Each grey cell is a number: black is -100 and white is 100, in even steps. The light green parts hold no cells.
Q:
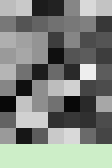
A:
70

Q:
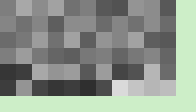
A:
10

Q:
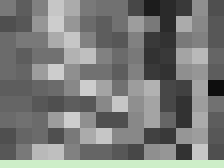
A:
12

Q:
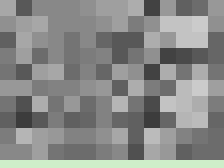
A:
-15

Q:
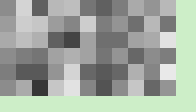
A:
16

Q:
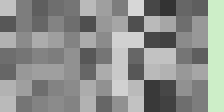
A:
-20
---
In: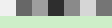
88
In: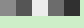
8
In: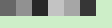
-19
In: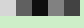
68
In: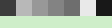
-53
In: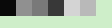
-93
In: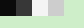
-91
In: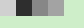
63
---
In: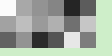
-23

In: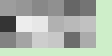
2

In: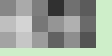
28

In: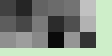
12

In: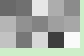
52

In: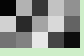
-10

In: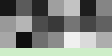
31

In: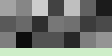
-1

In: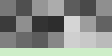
0
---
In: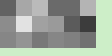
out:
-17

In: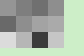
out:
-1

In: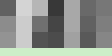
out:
32

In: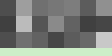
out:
-2

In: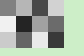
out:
43

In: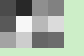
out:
-69

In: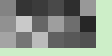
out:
-43
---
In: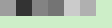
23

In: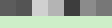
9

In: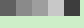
8

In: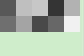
50

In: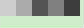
0

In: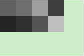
-14

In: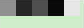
-38

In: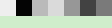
45
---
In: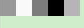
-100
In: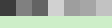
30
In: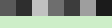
24
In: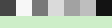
49
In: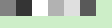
75
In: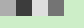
74
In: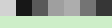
-9
